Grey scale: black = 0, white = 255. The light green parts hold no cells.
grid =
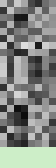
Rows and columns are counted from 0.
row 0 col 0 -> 190
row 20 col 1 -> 69
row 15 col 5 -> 177
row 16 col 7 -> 125
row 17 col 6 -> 165
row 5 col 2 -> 100
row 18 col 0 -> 51
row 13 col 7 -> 142
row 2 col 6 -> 174
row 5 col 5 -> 179
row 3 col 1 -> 179
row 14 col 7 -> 82
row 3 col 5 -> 182
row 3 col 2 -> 65
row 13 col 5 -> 83
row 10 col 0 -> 204
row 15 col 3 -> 32
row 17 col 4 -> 189
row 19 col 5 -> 94
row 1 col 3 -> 117
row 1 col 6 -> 96
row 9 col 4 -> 93
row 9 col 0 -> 201
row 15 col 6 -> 152
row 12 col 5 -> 183
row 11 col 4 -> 83
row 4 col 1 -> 76
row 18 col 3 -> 103
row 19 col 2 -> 97
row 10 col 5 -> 36
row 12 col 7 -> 137
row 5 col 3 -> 95
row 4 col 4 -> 92
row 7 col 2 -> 37
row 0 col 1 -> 103

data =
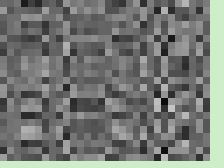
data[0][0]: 106
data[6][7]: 104
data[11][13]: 90
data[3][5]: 89
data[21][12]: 87
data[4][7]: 103
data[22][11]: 125
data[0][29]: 122
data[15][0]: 64
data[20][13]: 121
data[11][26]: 113
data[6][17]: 95
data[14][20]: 71
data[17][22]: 151
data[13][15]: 83
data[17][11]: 99
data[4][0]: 84
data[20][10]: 116
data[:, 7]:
[98, 104, 112, 96, 103, 98, 104, 98, 114, 112, 122, 102, 114, 103, 107, 106, 98, 107, 122, 112, 105, 104, 106]
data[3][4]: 88
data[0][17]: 53
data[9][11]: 108
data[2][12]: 108
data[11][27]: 112
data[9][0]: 126
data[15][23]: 49
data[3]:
[87, 110, 123, 64, 88, 89, 52, 96, 98, 147, 94, 108, 99, 97, 102, 99, 110, 84, 113, 143, 50, 92, 131, 80, 137, 129, 157, 125, 144, 92]
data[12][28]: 78
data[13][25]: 120
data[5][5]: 71
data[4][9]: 140
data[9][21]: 105
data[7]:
[61, 117, 86, 104, 106, 111, 58, 98, 98, 162, 52, 99, 92, 84, 65, 154, 119, 78, 67, 105, 65, 109, 156, 31, 134, 147, 150, 94, 160, 74]
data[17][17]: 113
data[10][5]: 136
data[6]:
[79, 106, 102, 88, 93, 97, 69, 104, 97, 176, 84, 108, 97, 87, 92, 128, 103, 95, 102, 131, 65, 113, 151, 50, 123, 147, 155, 110, 145, 87]
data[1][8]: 105
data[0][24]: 76
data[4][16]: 148

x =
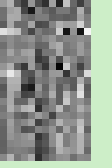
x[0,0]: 155
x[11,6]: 116
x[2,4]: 107
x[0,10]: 104
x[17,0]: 106
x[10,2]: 193
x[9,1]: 175
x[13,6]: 109
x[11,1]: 178
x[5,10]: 133
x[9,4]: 158
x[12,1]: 172
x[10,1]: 233
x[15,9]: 113
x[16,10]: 125
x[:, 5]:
[77, 130, 125, 74, 125, 116, 101, 67, 57, 97, 139, 124, 151, 130, 71, 47, 156, 65, 130, 53, 70, 60, 47]
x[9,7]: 133
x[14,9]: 199
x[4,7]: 113
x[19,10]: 144
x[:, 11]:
[63, 174, 161, 209, 18, 142, 156, 155, 108, 67, 101, 174, 208, 224, 147, 173, 145, 187, 198, 179, 178, 177, 136]
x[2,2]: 169
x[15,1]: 175
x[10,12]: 217
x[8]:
[128, 137, 142, 139, 156, 57, 72, 146, 78, 159, 137, 108, 125]
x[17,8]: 178
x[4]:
[224, 205, 190, 113, 71, 125, 106, 113, 205, 22, 147, 18, 245]
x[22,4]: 170
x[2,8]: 100
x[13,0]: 95
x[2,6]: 125
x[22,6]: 95
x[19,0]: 100
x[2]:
[113, 171, 169, 118, 107, 125, 125, 96, 100, 93, 99, 161, 124]
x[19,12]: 129
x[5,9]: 133
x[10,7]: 153

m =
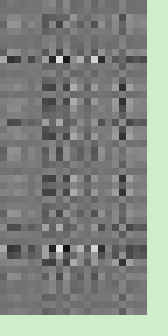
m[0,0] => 110
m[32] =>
[137, 77, 79, 112, 94, 106, 160, 100, 169, 92, 102, 135, 116, 150, 78, 117, 80, 142, 72, 93, 87]
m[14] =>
[127, 131, 136, 134, 119, 132, 72, 65, 124, 72, 171, 136, 93, 151, 122, 125, 155, 49, 156, 134, 130]
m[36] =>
[140, 74, 82, 111, 94, 104, 160, 101, 167, 90, 105, 138, 116, 150, 80, 118, 83, 144, 75, 92, 86]
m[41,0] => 110
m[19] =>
[129, 128, 138, 133, 119, 129, 72, 65, 126, 71, 166, 136, 94, 151, 120, 128, 155, 51, 160, 136, 133]
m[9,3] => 120
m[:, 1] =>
[121, 115, 134, 147, 127, 117, 117, 149, 48, 126, 116, 126, 130, 118, 131, 137, 127, 76, 134, 128, 119, 144, 140, 123, 115, 132, 127, 129, 117, 125, 148, 125, 77, 125, 116, 53, 74, 133, 118, 141, 121, 116, 123, 113, 123]
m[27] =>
[130, 129, 138, 131, 116, 133, 69, 67, 126, 71, 170, 139, 96, 151, 119, 131, 158, 52, 159, 130, 133]
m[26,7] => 105
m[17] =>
[132, 76, 79, 108, 97, 106, 158, 104, 167, 92, 102, 137, 114, 147, 82, 117, 85, 141, 71, 94, 88]
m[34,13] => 110
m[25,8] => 125
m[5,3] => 113
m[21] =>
[97, 144, 143, 115, 133, 123, 91, 136, 72, 144, 116, 96, 118, 85, 144, 117, 135, 109, 141, 134, 137]
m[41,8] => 107
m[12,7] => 67
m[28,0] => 110
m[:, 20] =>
[113, 112, 130, 138, 125, 113, 115, 139, 75, 119, 114, 121, 133, 117, 130, 129, 124, 88, 131, 133, 112, 137, 136, 122, 114, 128, 126, 133, 115, 126, 133, 121, 87, 125, 113, 75, 86, 127, 111, 131, 120, 117, 122, 117, 123]
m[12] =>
[129, 130, 140, 128, 117, 131, 73, 67, 126, 67, 172, 134, 96, 154, 121, 127, 156, 50, 161, 134, 133]
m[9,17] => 94
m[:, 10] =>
[105, 108, 147, 118, 132, 109, 107, 114, 142, 130, 103, 136, 172, 106, 171, 147, 129, 102, 144, 166, 102, 116, 111, 130, 107, 168, 132, 170, 100, 133, 117, 136, 102, 131, 110, 144, 105, 170, 102, 112, 104, 102, 132, 109, 130]
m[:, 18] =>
[111, 112, 145, 140, 134, 112, 110, 142, 72, 132, 110, 129, 161, 110, 156, 149, 133, 71, 148, 160, 112, 141, 132, 134, 113, 162, 132, 159, 109, 133, 143, 131, 72, 134, 110, 71, 75, 161, 109, 131, 110, 107, 135, 114, 136]
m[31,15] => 119
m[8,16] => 88
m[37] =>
[129, 133, 136, 134, 118, 126, 70, 62, 125, 68, 170, 136, 91, 151, 119, 129, 156, 52, 161, 131, 127]
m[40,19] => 113
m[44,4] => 118
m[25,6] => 72
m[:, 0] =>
[110, 114, 119, 101, 119, 116, 112, 97, 169, 118, 112, 119, 129, 113, 127, 120, 118, 132, 116, 129, 113, 97, 103, 119, 113, 131, 118, 130, 110, 118, 99, 116, 137, 119, 113, 169, 140, 129, 113, 100, 112, 110, 117, 112, 116]
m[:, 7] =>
[135, 124, 95, 135, 106, 127, 133, 139, 39, 105, 132, 105, 67, 128, 65, 93, 104, 104, 98, 65, 132, 136, 140, 105, 129, 64, 105, 67, 133, 105, 139, 106, 100, 102, 125, 34, 101, 62, 132, 142, 130, 134, 102, 124, 105]
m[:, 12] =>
[123, 120, 109, 121, 113, 121, 122, 126, 91, 110, 122, 111, 96, 116, 93, 106, 109, 114, 105, 94, 124, 118, 124, 107, 121, 90, 109, 96, 120, 111, 121, 112, 116, 113, 122, 88, 116, 91, 122, 125, 123, 120, 112, 118, 108]
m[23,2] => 124

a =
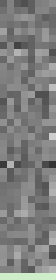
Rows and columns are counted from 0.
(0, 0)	98
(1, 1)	129
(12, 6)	125
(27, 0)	115
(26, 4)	143
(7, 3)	154
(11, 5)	128
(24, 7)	135
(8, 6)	121
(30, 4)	145
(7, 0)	149
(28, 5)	118
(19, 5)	115
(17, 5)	126
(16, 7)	138
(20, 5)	129
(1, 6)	133
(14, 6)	85
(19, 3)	131
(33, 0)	119
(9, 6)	133
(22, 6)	142
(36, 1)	131
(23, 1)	180
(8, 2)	125
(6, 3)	87
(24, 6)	135
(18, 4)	102
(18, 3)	130
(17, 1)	105
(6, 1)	134
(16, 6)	95
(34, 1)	111
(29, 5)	95
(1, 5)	132
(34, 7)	175

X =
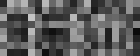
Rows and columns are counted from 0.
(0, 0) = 38
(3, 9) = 125
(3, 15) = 112
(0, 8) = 147
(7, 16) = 143
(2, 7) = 48
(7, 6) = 15
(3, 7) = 139
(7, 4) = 180
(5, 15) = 31
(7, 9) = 89
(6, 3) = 114
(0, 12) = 174
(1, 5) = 38
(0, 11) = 91
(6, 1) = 121
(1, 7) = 68
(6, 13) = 38
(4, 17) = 73
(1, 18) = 146
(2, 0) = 168
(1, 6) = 139
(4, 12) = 74
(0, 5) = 54
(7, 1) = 35
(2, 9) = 54
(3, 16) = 155
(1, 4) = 122
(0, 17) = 75
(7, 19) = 48
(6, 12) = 122
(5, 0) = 169
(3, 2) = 89
